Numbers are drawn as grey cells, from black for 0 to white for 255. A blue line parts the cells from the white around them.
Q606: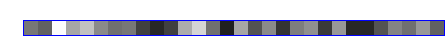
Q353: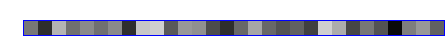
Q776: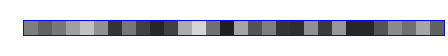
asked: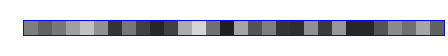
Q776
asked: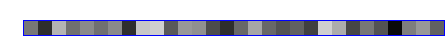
Q353
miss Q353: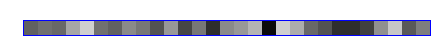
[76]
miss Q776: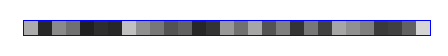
[159]
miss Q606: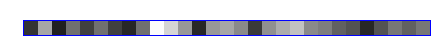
[132]

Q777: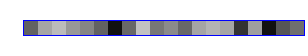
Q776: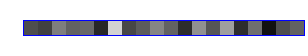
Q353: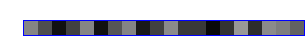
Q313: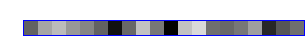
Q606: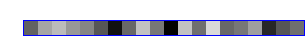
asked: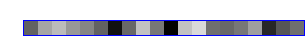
Q313
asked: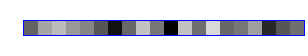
Q606
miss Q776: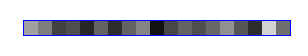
[92]
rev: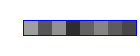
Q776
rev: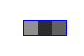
Q776

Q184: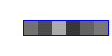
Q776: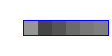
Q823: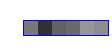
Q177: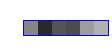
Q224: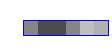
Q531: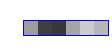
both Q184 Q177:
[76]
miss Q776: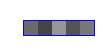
[127]

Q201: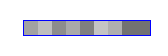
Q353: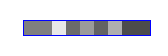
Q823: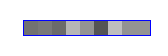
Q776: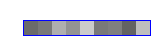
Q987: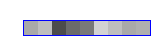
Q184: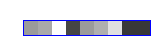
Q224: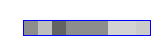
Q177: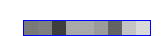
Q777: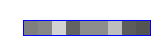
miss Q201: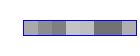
[162]
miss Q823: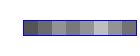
[182]
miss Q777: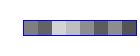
[135]
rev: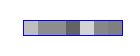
Q777

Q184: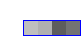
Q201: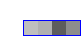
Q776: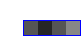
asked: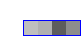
Q201

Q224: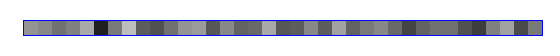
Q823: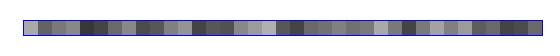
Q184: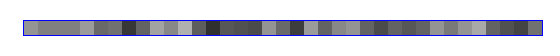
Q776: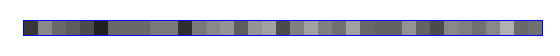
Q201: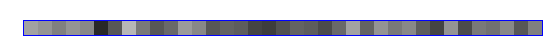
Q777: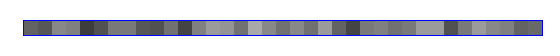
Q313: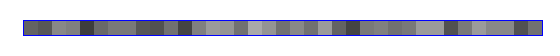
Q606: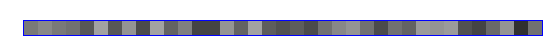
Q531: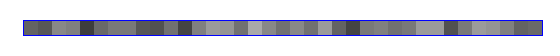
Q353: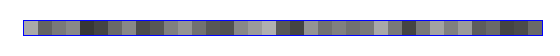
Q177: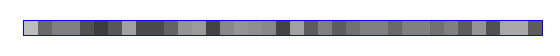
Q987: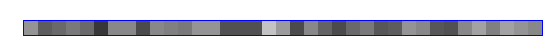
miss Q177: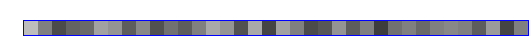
[142]
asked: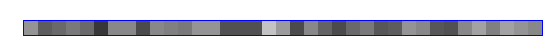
Q987
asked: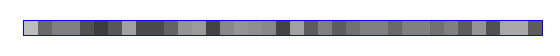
Q177
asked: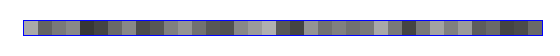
Q353

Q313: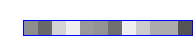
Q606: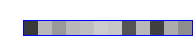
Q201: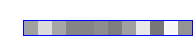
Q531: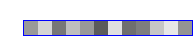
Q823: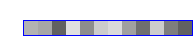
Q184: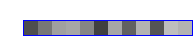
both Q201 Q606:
[141]
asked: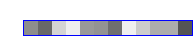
Q313
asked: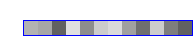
Q823

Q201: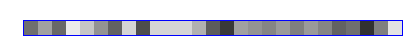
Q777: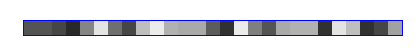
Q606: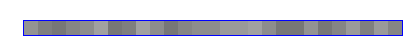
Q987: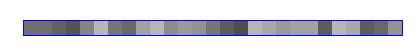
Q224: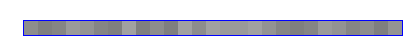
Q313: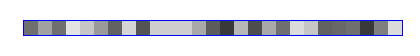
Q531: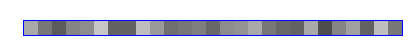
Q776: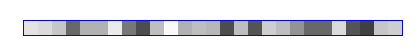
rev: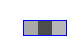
Q313
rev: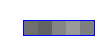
Q201
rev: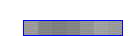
Q224

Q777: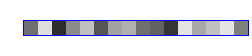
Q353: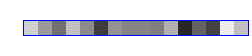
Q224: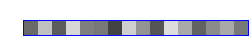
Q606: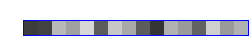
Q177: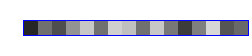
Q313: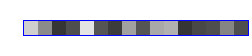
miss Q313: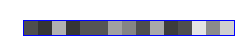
[72]
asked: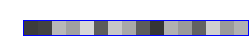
Q606
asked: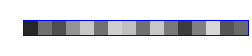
Q177
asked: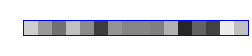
Q353
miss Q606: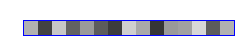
[184]
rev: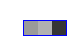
Q606

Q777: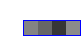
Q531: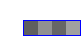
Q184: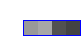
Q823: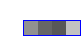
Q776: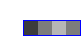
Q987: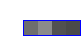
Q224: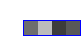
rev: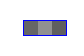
Q531
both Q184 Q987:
[81]
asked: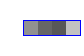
Q823
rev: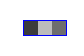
Q224
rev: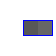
Q823
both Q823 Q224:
[88]
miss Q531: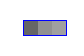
[95]

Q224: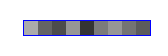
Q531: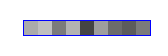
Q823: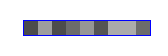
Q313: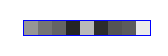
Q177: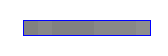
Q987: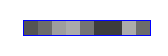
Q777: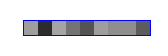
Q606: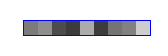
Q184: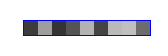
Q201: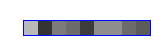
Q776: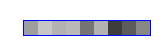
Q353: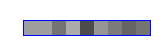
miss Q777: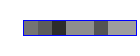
[164]
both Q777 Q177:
[142]
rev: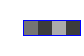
Q606
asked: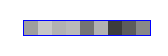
Q776
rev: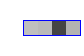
Q184
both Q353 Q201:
[123]

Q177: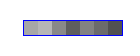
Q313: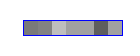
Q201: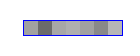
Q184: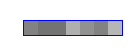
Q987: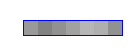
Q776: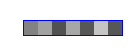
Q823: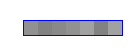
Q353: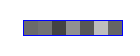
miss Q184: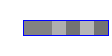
[145]
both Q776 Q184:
[130]
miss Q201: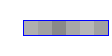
[107]
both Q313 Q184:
[130]
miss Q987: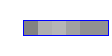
[153]
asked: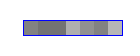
Q184
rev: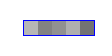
Q184

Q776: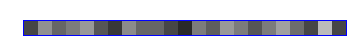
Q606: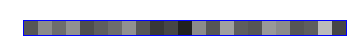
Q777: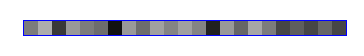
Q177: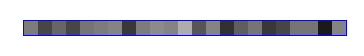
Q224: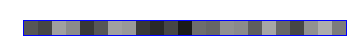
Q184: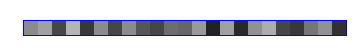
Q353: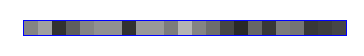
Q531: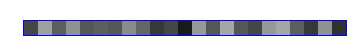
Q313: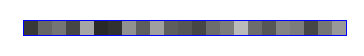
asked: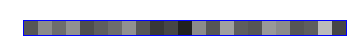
Q606
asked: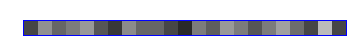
Q776
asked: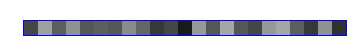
Q531
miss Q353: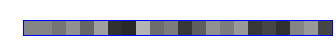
[62]
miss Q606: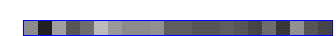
[78]
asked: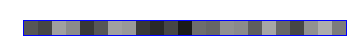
Q224

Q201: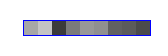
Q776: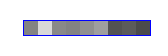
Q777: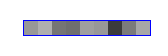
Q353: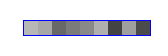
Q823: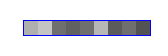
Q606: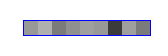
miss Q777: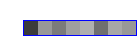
[117]
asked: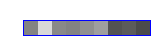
Q776
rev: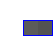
Q776

